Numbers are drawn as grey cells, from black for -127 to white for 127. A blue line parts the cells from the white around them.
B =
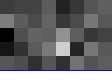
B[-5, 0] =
-67
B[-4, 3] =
-27
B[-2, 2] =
-37
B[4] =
[-41, -50, -79, -42, -79, -13, -44, -34]
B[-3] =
[-126, -48, -28, -32, 17, -34, -72, -61]
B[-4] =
[-2, -35, -52, -27, -71, -52, -9, -39]
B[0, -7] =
-60
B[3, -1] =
-39

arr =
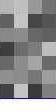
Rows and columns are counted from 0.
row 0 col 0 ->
53
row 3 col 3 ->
61
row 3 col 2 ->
-3
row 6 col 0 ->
-61
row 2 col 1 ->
12
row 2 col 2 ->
-24
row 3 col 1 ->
-19
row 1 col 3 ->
-43
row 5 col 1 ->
12
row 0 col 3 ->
-13

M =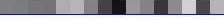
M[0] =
-1
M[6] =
2
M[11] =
-72
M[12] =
11

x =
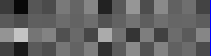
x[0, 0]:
-68
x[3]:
[-61, -101, -37, -49, -9, -28, -1, -79, -35, 10, -45, 2, -30, -19, -52]
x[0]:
[-68, -119, -41, -52, -6, -26, 6, -93, -38, 22, -50, 10, -30, -16, -60]
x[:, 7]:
[-93, -44, 43, -79]
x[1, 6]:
-17
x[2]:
[20, 68, -10, 3, -47, -22, -57, 43, -14, -75, -1, -62, -19, -37, 6]
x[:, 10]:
[-50, -33, -1, -45]
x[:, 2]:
[-41, -32, -10, -37]

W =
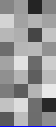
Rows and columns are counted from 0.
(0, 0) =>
5
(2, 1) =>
47
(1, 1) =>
34
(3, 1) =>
54
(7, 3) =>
-87
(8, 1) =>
61
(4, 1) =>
98
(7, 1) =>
93
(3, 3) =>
17
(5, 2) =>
-33

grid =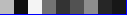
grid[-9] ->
60
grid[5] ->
-45
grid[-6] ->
-12
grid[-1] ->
-104

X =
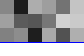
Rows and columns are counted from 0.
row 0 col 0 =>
7
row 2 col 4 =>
-45
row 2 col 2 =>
-97
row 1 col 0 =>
32
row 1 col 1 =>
-36
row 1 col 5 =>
74

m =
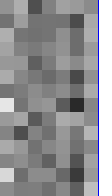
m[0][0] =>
18
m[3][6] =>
27
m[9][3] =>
-15
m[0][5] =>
26
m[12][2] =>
12
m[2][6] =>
46
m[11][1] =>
14
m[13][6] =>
63
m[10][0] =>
42
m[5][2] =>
-7
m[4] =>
[24, 23, -32, -4, 29, 10, 39]
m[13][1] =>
-2
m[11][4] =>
16
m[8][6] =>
11
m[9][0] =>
4
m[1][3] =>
-11
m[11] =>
[5, 14, -4, -30, 16, -44, 34]
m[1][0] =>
-13
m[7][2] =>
16
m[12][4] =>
-23
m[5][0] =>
43
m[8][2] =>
-37
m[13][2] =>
-1
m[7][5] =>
-86
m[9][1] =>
-49
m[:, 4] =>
[33, -12, 15, 18, 29, -3, 12, -36, 43, 24, 19, 16, -23, 8]
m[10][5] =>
-14
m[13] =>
[12, -2, -1, -15, 8, -32, 63]
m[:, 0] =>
[18, -13, 47, 35, 24, 43, -11, 102, 26, 4, 42, 5, 88, 12]

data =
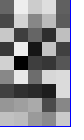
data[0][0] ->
-25
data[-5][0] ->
81
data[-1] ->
[65, 60, 26, 11, 74]
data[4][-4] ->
-126
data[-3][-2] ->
-98
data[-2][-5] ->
22
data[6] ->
[-62, -79, -86, -98, 91]
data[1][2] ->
7
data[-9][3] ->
94
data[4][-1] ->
-41
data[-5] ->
[81, -126, -65, -73, -41]
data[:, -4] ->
[110, 83, -65, 109, -126, 105, -79, 31, 60]

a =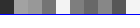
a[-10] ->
-80
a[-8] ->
24
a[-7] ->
-11
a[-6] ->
115

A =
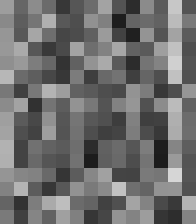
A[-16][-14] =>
29
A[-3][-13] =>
52
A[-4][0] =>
21
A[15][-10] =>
32
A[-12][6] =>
19
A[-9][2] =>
-78
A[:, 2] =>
[12, -10, 38, -40, -2, -33, -7, -78, -55, -61, -14, -22, 2, -35, -2, 5]
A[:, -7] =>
[35, 0, 27, 2, 42, -22, -49, -43, -47, -64, -30, -32, 33, 10, -62, -57]
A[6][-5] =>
19
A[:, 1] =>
[-25, -34, -39, 42, 25, -20, -63, 35, -36, -48, -60, -60, 6, 52, -77, -63]
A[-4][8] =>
-59
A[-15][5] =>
-49
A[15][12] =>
-82
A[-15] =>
[9, -34, -10, 48, -39, -49, 17, 0, -98, -27, -20, -29, 59, -6]
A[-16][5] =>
-41
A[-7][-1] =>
-17
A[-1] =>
[-5, -63, 5, -29, 32, 0, -73, -57, 19, 3, 29, -74, -82, 4]
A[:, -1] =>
[-43, -6, -36, -48, -43, -46, 22, -30, -19, -17, -33, -43, -41, -46, 51, 4]
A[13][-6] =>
66
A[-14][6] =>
-31
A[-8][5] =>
-10
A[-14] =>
[22, -39, 38, -17, -57, -51, -31, 27, -61, -95, 20, -43, 35, -36]
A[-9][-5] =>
22
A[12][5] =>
-35
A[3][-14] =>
24
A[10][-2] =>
5
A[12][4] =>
-74
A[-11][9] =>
-64
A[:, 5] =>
[-41, -49, -51, 35, -30, -3, -30, 19, -10, -13, -17, -13, -35, 18, -20, 0]
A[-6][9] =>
-41
